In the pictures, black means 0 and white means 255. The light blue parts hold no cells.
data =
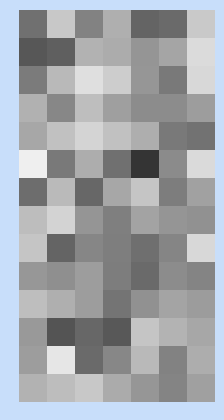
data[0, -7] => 112
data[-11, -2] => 140
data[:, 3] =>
[175, 172, 205, 159, 193, 112, 167, 127, 126, 125, 116, 88, 135, 171]
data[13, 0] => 178
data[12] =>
[157, 230, 106, 135, 185, 130, 173]
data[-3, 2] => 103
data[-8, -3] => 197
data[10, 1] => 175
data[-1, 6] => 160
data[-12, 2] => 223
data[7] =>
[189, 211, 149, 127, 163, 149, 145]
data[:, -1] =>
[201, 219, 216, 157, 114, 218, 161, 145, 216, 132, 156, 167, 173, 160]
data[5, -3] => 52
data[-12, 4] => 150
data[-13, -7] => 87
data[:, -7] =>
[112, 87, 123, 177, 167, 239, 109, 189, 197, 151, 190, 153, 157, 178]
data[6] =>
[109, 186, 103, 167, 197, 125, 161]
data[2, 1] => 185
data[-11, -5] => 190
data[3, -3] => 140
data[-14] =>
[112, 200, 130, 175, 100, 106, 201]

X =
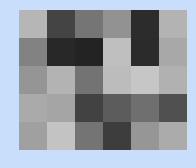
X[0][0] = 182
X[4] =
[160, 195, 116, 61, 150, 171]
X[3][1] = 165
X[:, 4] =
[44, 43, 198, 111, 150]
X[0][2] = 117
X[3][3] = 92
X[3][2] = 66
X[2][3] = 188

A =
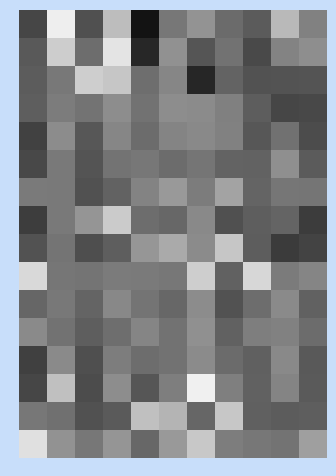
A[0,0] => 70
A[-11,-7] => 119
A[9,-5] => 206
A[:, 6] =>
[147, 85, 38, 139, 137, 117, 124, 137, 139, 206, 140, 144, 139, 240, 102, 200]
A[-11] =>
[72, 121, 84, 115, 119, 108, 117, 99, 98, 143, 91]
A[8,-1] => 67
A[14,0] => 119
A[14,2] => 81
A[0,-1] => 129
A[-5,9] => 129
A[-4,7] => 107
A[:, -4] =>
[107, 114, 99, 128, 129, 99, 163, 80, 198, 97, 82, 97, 107, 127, 199, 125]
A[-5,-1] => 108
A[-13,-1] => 72
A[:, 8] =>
[91, 73, 82, 93, 87, 98, 100, 94, 93, 215, 109, 126, 96, 97, 96, 119]
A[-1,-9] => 119
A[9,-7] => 122
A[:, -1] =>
[129, 142, 84, 72, 76, 91, 117, 60, 67, 133, 97, 108, 89, 90, 94, 159]
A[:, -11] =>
[70, 89, 92, 94, 65, 72, 122, 61, 82, 217, 102, 138, 64, 70, 119, 224]
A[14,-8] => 90
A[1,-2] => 131
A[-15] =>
[89, 205, 109, 228, 39, 145, 85, 114, 73, 131, 142]
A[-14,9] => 83
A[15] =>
[224, 146, 119, 149, 103, 153, 200, 125, 119, 115, 159]
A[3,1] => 124

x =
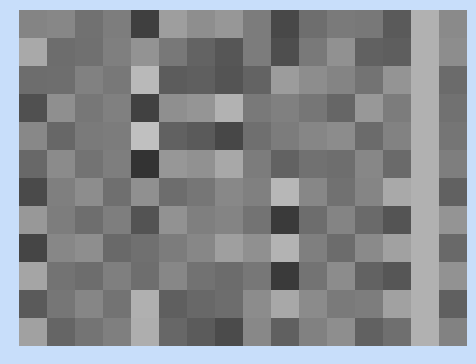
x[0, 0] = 132
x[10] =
[90, 118, 134, 115, 176, 95, 104, 109, 140, 168, 139, 122, 125, 161, 177, 96]
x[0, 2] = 113
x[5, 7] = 168
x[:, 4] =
[63, 147, 185, 65, 192, 51, 144, 83, 112, 110, 176, 174]
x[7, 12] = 106
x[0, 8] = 124
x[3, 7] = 178
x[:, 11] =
[122, 145, 132, 102, 140, 110, 113, 132, 108, 140, 122, 142]
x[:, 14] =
[177, 177, 177, 177, 177, 177, 177, 177, 177, 177, 177, 177]
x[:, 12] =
[120, 97, 115, 152, 107, 135, 133, 106, 138, 98, 125, 97]
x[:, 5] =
[158, 120, 92, 143, 97, 151, 109, 146, 124, 135, 95, 103]
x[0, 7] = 151
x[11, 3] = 127
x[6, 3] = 111
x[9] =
[165, 115, 109, 127, 110, 135, 114, 108, 119, 58, 115, 140, 98, 86, 177, 146]
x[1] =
[169, 109, 112, 127, 147, 120, 99, 86, 124, 78, 121, 145, 97, 94, 177, 141]
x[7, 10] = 109
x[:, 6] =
[142, 99, 95, 149, 90, 145, 118, 127, 135, 114, 104, 91]
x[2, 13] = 148
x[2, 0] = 109
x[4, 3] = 124
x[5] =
[104, 139, 115, 126, 51, 151, 145, 168, 124, 98, 113, 110, 135, 106, 177, 126]
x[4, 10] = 134
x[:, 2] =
[113, 112, 129, 119, 122, 115, 141, 110, 142, 109, 134, 116]
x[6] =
[74, 127, 141, 111, 144, 109, 118, 136, 128, 183, 135, 113, 133, 169, 177, 97]
